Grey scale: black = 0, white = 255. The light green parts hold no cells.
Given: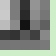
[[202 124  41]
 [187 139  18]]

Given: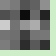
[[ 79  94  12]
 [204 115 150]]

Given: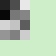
[[  7 120 133]
 [212 195  93]]

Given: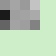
[[ 26 159 163]
 [100 163 158]]

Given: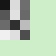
[[ 86 225 105]
 [107  47 188]]

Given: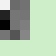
[[ 34 118 117]
 [  2 117 126]]

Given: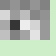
[[215 155 189]
 [169  53 237]]

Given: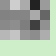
[[130 133 133]
 [137 142 126]]
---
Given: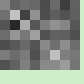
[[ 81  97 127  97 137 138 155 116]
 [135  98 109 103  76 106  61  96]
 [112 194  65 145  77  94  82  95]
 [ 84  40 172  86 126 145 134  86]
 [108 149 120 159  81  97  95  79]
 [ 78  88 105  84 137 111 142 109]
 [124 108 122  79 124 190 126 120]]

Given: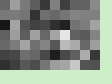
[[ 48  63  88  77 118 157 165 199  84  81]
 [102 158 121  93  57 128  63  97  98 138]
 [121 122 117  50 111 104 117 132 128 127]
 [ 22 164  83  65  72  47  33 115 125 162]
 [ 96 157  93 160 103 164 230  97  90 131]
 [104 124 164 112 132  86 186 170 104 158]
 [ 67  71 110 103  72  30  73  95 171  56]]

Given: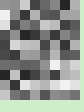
[[197 115  96 160  85 140 133 114]
 [148 143 205  67 103 134  37 177]
 [239 138  56 178  89  84 163 165]
 [224  73 126 101 200 187  64  89]
 [ 80 143  39  56 119  57 132 103]
 [ 67 213 192 187  70 163  53 179]
 [ 73  59 157 155 104 182  89  94]
 [108 107  95  99 146 239 179 211]
 [ 38 194  40  66 125  63 177 189]
 [158  52 227 200 182 221 241 226]]

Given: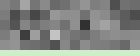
[[142 147 113 110 103  81 135 106 140 126 125 118 105 146]
 [132 120 165 117 138 105 112 131 148 126 132  79 113 108]
 [124  76 107  71  98 151 143 143 113 146 139 109  92  77]
 [112  84 133 110 126 133 113 144  49 149 163 143  95  97]
 [124 145  61 158  99 195 129 116 107 125 137 142 138 139]]

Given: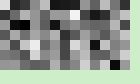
[[149 152 108  94  99 175 108 134 207 128 203  10 153]
 [221  35  56 139 189  21  26  32 149  96 188 117  49]
 [ 51 107 179 149  99 155 153 242  66  24  47 140 193]
 [156  13   0 149  93  19 117 141 112 100 104 182  70]
 [ 87 169 111 166 137 177  48  89 159 122  89 144 196]
 [164  74 197 236 102 146  70 216 177  17 194 128 149]
 [121 113  81 211 137 155  70 154 187  97  95 141 206]]

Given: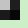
[[ 26   7]
 [195  30]]

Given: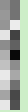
[[231  80]
 [144 115]
 [152 115]
 [149 236]
 [228  66]
 [140  97]
 [176   9]
 [193 141]
 [233 168]
 [210 112]
 [164  72]]

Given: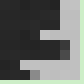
[[ 39  41  39 138 192 190 193 191]
 [ 41  40  35  39  38  35 193 194]
 [ 39  39  38  38  41  43 190 190]
 [ 40  40  40  42  39  40 192 191]
 [ 39  39  35  41 195 189 190 190]
 [ 38  38  37  36  39  40  57 192]
 [ 40  41  40  39  40  40  74 191]
 [ 36  39 191 193 191 192 190 192]]
